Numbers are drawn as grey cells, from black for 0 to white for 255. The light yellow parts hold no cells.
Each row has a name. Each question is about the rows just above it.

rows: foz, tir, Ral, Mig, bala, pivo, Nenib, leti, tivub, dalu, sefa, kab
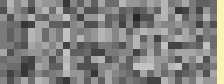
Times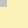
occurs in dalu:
5
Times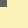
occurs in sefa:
3
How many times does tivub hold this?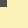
6
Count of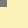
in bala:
6
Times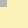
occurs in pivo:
5
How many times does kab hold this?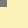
6
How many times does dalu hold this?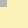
1

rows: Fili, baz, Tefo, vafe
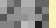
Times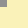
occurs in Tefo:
4
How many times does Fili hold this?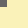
3
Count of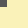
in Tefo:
2
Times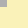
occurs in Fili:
3

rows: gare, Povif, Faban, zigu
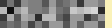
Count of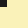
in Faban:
0
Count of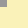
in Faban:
4
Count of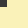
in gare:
3
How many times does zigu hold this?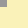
5
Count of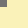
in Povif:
2

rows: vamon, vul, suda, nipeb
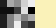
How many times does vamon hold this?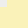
1
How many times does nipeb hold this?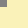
1
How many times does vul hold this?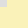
1
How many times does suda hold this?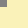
2
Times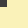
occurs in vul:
1

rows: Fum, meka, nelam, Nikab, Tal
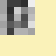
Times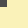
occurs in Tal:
0
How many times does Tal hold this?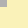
3
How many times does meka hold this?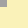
1

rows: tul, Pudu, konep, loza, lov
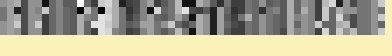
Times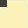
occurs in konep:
4
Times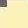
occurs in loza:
13
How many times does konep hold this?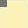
10
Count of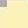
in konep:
6
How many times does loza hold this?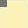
6
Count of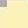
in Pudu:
4
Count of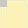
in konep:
2

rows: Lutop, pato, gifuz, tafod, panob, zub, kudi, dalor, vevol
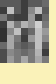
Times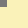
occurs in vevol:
3
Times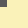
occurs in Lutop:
5
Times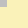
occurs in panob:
2
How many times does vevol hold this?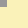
1
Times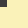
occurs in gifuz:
3
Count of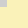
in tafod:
1
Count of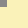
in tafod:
0

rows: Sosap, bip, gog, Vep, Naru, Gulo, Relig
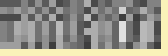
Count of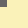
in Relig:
3
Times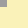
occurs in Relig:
5
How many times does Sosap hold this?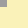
1

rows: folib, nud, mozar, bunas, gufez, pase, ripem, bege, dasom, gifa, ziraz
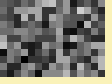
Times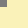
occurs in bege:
3
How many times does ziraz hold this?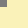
0
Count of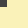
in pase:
6
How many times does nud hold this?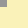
3
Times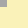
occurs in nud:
3

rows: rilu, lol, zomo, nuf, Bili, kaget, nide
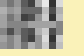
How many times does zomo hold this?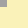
1
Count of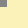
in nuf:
4
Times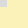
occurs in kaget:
1
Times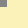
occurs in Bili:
3
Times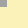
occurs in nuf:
5

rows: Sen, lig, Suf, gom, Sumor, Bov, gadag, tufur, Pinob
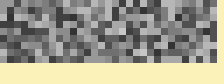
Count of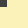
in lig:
4
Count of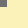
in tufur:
11
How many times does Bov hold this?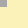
4
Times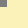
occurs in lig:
5

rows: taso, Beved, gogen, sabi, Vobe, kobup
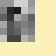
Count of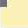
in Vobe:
0
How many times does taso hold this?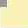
3

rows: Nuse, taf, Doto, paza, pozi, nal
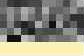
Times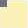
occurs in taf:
3
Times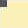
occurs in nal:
1
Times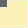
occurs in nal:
1
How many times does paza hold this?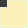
3
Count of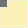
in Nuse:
1
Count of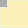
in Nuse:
1
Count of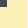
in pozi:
3

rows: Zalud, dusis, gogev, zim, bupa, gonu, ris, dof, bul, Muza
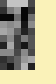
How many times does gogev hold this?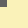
0
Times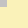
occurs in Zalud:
3
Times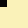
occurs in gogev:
3
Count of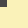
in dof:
2
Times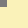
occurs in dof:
0

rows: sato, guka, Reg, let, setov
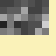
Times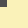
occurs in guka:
1
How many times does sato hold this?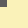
1
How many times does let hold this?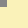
0
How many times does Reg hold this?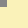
1
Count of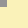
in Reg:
0

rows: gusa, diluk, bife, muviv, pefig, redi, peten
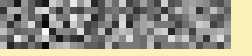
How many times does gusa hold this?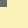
3
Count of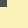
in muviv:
2
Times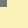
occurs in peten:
9

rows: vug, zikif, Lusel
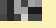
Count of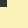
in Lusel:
0
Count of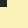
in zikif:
1
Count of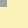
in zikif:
2

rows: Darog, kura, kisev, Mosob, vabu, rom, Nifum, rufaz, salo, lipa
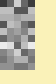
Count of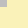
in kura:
3
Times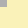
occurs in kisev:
4
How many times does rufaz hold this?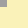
1

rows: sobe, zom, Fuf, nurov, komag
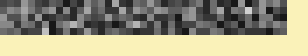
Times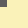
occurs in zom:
6
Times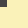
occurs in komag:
6
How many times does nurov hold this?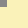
8
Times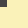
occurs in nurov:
4
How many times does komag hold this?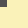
4
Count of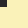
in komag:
4

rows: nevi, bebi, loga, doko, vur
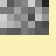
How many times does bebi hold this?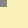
0
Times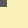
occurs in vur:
4

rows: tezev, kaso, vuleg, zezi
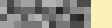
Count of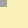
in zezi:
2
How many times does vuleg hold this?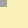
4
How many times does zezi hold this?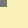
5
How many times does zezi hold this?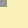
1
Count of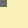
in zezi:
0
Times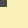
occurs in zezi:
2
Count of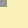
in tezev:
2

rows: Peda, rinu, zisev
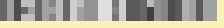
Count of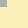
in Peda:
1
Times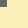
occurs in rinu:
5

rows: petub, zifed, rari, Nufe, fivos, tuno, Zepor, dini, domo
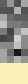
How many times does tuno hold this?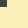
1
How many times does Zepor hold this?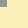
0
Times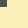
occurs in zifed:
3

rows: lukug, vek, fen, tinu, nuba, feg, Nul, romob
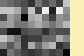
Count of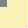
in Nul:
2
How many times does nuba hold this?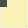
4
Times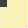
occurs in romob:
3
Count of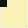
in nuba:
2
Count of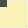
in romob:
1
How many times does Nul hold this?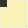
2
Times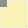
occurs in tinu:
4

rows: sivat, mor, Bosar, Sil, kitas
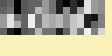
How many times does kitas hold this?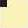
2
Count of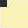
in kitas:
0
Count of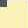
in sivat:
2

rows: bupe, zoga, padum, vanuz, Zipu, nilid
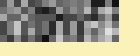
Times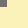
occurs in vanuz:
3
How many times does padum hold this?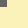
5
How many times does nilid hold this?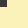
1

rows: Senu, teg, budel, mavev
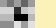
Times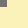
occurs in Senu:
1
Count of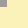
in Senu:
3
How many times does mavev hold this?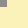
2
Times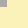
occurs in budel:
0
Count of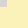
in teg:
3
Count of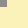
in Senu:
0

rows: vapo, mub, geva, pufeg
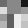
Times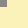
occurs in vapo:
2
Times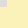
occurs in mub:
1

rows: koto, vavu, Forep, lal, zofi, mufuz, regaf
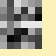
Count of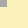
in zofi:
1
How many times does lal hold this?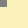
1

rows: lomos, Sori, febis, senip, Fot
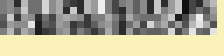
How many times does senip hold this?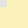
2
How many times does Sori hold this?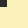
4
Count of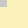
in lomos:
2
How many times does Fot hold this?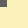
6
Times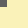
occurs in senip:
3
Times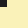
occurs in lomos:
0
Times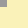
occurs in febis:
5

